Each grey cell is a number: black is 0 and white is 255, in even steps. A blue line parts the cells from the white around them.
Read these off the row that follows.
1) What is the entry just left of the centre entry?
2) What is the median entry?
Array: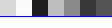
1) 31
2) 137

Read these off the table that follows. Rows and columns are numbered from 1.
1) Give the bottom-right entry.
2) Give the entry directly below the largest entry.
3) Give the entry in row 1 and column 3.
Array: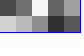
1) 88
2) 142
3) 246

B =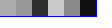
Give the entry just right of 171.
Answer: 152
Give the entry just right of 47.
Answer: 201
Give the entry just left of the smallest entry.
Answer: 137

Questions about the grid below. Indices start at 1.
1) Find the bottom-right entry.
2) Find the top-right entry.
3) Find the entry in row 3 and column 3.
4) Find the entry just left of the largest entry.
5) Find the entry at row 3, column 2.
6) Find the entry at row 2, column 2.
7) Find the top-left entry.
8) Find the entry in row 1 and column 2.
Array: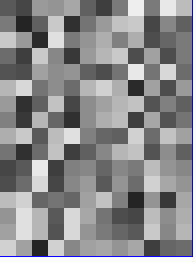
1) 108
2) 188
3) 42
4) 122
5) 154
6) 36
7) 89
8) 70

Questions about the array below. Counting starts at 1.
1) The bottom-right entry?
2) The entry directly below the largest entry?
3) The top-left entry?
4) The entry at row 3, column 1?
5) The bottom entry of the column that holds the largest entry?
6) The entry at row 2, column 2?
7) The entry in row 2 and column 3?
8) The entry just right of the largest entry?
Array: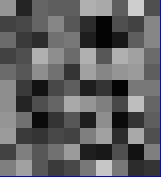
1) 52
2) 66
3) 149
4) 107
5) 44
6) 72
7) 101
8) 79

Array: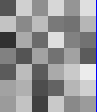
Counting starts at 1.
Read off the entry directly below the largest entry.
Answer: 208
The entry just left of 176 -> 162
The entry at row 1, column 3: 143
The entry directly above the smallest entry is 195
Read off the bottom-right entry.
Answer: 155
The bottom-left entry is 155
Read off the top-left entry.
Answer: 84
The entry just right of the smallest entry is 170
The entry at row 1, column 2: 208
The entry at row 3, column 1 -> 48
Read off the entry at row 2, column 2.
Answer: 137
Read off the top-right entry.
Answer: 223

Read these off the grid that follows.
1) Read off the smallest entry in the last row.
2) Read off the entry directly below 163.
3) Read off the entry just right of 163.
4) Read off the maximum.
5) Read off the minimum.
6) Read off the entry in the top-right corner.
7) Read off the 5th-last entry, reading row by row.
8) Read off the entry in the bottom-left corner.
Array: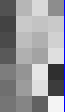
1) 97
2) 230
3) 223
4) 244
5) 47
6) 141
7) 60
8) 117

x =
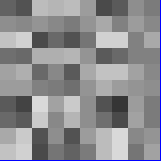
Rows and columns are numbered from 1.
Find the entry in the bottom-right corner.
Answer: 162
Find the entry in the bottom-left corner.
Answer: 194
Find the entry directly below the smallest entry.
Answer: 74
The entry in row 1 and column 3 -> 188
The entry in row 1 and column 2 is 82
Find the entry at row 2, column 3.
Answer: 148
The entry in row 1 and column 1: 98
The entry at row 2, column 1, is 142
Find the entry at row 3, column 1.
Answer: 194
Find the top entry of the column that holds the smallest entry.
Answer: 90
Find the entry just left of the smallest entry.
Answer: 82
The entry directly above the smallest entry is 156
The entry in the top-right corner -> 123
